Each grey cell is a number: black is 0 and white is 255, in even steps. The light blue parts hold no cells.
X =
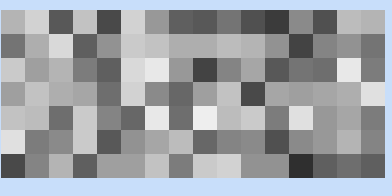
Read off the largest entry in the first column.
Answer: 224
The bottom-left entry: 73
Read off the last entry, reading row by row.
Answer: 95
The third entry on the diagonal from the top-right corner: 110
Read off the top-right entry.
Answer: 180
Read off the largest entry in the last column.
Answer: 224
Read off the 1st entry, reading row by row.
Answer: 180
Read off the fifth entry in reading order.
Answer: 73
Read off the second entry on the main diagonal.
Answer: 174
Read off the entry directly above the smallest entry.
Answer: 138
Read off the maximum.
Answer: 238
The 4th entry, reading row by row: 194
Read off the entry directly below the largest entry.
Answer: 103
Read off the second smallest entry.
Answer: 59
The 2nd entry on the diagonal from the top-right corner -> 146
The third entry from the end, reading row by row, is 95
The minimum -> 47
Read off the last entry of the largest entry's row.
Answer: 124
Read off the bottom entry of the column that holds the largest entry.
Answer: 202
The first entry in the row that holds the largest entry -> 194
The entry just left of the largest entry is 110
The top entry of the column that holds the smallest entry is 138

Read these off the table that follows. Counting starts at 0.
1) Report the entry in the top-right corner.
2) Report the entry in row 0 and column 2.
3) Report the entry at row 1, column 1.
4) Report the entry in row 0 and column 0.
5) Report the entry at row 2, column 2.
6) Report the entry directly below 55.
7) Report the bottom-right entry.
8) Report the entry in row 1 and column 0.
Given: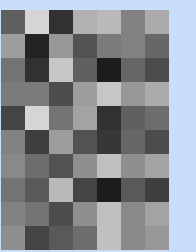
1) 171
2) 49
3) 35
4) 96
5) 198
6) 192
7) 151
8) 157

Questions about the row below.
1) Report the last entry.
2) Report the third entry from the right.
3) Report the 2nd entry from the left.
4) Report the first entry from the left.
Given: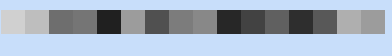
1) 156
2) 88
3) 190
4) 208

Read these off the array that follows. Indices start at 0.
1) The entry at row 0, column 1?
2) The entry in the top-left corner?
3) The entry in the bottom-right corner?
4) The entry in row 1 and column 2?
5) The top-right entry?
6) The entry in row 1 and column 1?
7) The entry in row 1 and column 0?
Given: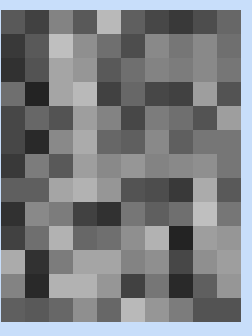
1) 65
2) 89
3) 83
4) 191
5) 103
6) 89
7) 57

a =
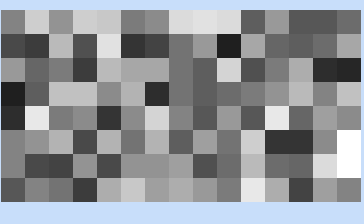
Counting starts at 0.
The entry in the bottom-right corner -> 131
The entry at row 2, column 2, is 123
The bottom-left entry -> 87
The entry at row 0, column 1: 206
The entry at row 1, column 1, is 60
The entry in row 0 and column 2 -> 147
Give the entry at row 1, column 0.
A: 73
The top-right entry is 108
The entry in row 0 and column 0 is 131
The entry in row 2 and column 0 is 153

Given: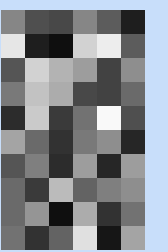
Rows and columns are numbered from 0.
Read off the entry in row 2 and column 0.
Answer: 85
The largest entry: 249
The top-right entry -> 30
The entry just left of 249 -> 114
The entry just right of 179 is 157
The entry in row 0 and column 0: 134
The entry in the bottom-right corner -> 164
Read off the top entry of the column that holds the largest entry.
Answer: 92
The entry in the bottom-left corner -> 114
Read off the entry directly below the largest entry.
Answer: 142
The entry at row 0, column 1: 79
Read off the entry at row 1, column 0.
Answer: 230
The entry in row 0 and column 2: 72
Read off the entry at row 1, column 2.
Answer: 15

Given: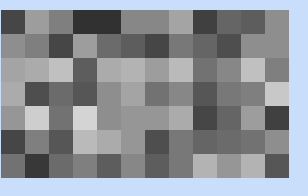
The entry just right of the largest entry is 142
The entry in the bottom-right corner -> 86
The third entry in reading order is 127
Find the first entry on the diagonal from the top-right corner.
142
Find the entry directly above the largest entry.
86
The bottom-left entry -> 114
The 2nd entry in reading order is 157
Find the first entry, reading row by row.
70
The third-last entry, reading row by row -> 150
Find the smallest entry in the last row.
56
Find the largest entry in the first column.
171
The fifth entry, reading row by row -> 49
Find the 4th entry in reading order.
49
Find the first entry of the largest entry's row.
150
